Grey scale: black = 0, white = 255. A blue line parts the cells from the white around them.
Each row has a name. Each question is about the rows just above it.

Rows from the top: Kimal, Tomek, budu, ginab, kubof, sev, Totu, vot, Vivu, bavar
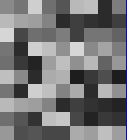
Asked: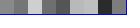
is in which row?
Kimal
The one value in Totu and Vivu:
[191]

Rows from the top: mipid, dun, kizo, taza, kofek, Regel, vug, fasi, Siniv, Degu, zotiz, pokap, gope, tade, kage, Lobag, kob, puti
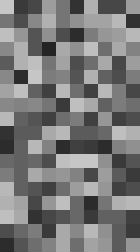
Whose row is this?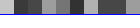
mipid
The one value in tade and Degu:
[184]
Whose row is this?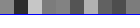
Regel
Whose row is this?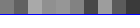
gope
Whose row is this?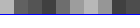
tade

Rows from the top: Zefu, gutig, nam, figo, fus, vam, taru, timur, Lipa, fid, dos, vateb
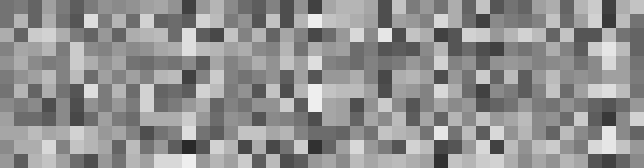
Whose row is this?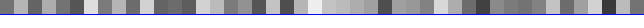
gutig
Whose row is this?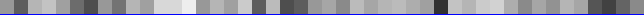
vateb
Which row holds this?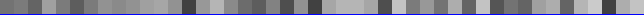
Zefu
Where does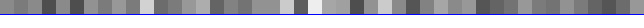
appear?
timur
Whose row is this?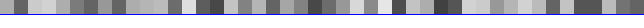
nam

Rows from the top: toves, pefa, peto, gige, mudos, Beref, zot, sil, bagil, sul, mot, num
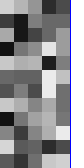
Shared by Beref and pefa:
[104]
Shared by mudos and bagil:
[181]
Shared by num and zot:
[111]

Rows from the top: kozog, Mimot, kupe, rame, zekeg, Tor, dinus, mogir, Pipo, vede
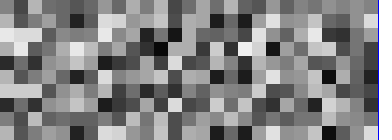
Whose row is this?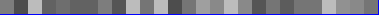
Pipo
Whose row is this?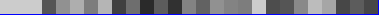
dinus
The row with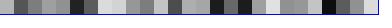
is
vede
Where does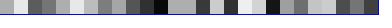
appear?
rame

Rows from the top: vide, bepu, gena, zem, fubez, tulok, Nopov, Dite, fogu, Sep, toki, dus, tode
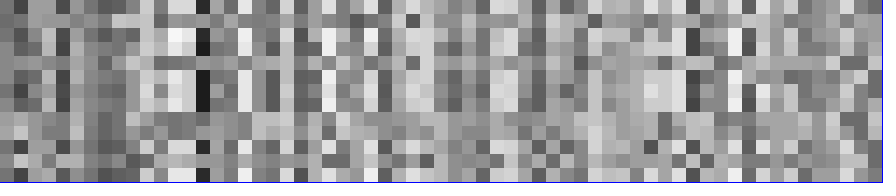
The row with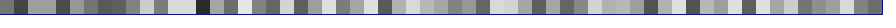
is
toki
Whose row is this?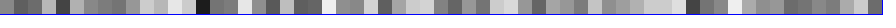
tulok
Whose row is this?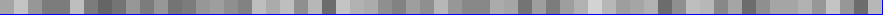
Sep
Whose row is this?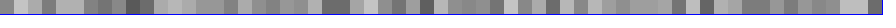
dus

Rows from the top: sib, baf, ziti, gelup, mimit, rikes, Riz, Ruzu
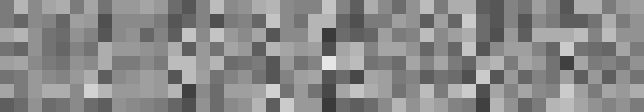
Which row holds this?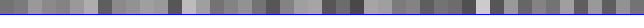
rikes
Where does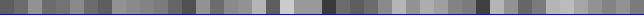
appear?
Ruzu
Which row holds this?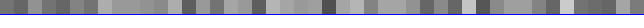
gelup
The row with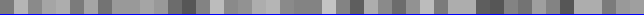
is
sib
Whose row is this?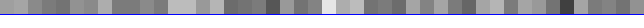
mimit

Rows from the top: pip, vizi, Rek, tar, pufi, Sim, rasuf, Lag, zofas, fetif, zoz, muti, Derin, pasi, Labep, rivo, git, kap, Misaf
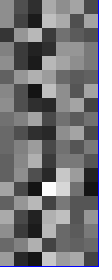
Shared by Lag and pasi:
[164]
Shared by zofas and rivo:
[73]
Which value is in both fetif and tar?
[47]
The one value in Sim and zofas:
[91]

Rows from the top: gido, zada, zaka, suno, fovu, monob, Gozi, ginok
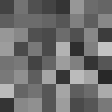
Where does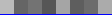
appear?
Gozi
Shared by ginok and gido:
[52]
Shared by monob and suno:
[121]

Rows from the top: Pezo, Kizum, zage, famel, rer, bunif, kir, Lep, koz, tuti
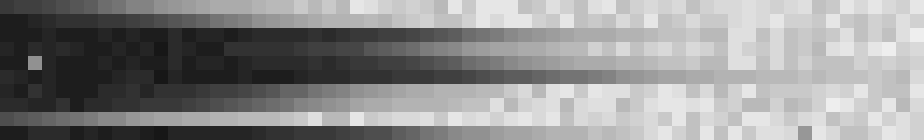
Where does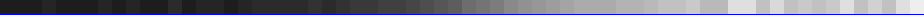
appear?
zage
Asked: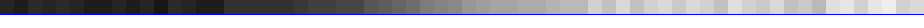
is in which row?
famel

